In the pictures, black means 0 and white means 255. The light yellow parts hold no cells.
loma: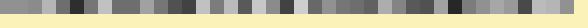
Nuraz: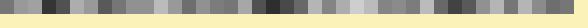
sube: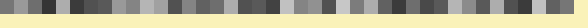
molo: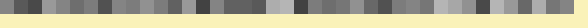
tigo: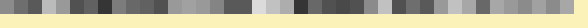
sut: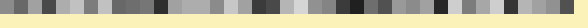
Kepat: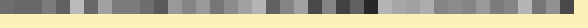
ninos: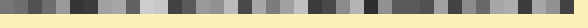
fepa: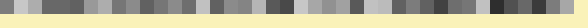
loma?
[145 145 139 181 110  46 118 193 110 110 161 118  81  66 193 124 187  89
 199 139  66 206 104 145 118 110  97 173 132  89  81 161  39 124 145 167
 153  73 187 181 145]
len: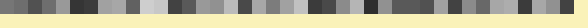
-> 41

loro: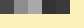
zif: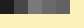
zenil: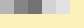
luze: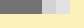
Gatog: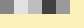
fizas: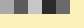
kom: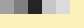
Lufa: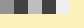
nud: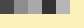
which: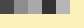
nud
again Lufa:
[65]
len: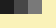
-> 3
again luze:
[114]
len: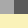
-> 2
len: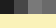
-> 4

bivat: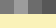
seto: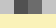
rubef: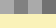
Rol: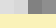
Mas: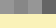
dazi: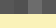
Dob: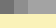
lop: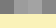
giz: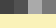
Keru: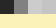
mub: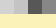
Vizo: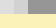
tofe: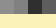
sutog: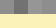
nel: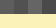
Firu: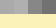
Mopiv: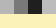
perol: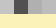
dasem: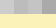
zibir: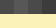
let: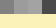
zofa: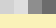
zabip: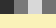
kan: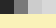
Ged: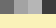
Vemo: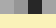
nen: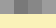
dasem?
[204 188 196 170]
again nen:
[156]
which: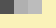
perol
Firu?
[170 176 135 114]
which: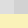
Vizo
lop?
[121 156 163 135]

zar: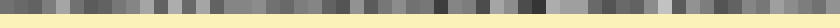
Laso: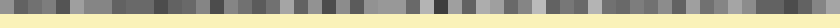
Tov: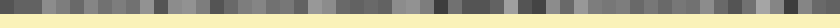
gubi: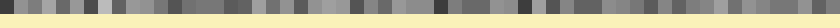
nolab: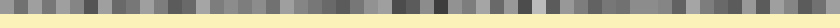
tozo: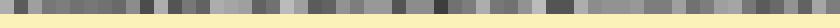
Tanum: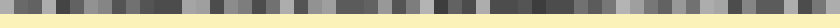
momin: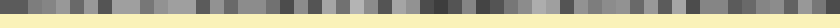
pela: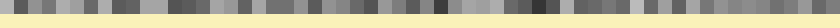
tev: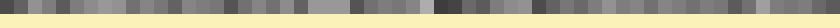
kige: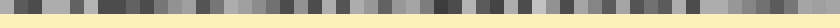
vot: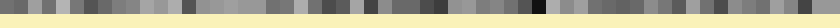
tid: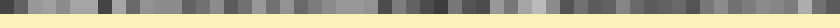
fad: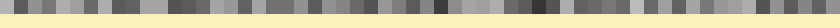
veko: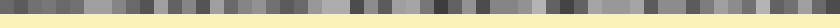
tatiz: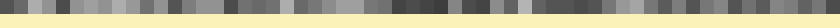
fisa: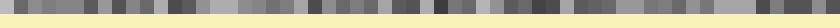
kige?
[173  91  76 173 173  98 180  76  76  98  76 119 146 159  84 119 173 159
 140 113  76 146  76 173  84 173 152  98 152 165 125  61  76 180  91  68
 173  76 194 146  76 165 133  91 165  84 113  91 173  76 173 173 152 133
 113  91 119 165 159 165]
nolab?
[152 113 159 119 159 133  84 159 105 119 159 125  91 105 165 125 140 125
 140 113 159 133 119 105  91 119 146 159  76  91 140  61 146 125 165 105
 152  76 187  91 152 125  98 119 113 140 140 133  98 165 125 105  91 152
  91 159 133  91 113 159]
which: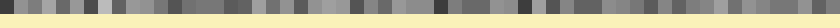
gubi
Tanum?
[173 105  98 173  68  98 146 133  84 113  84  76  76 165 159  76 140 125
  76 113 173  84 146 159  91  91  98 152  84 125 180  61  98  76 173  76
  76  84  61  76  76 113  91 119 180 159 119  98 152 113 173 165  76 133
  91  91 173  76 119 173]
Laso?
[146  98 113 125  84 159 133 133  98 105 105  76  98 105 133  76 133 113
  91 113 165  98 146  76 140  91 146 152 152 105 180  61 159  98 173 159
 105 133 187  98 119 105 180 113 105 125 113 140  98 159 113 133 165 140
  98  98  76  98 133 165]
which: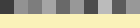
nolab

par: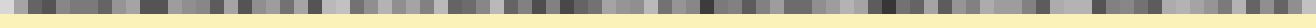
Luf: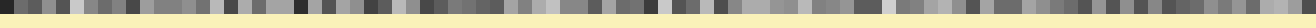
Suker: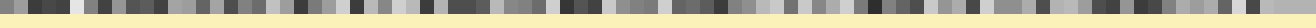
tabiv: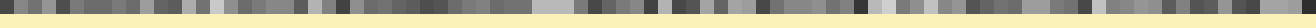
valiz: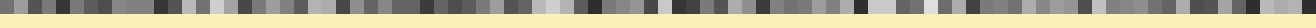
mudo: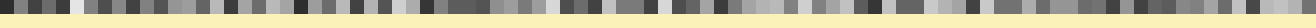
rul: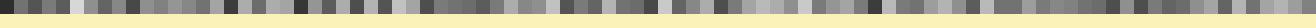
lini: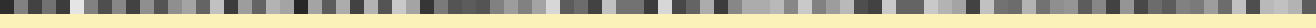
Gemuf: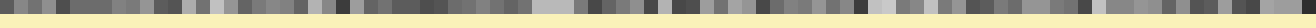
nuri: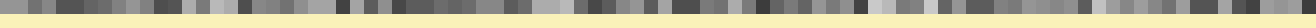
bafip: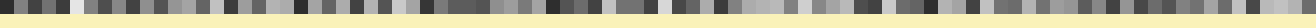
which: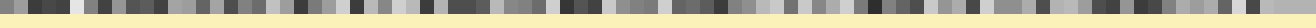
Suker
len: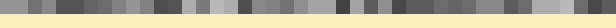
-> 44
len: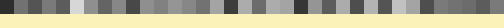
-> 36
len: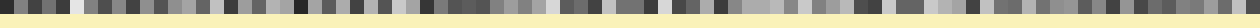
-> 90
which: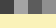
nuri

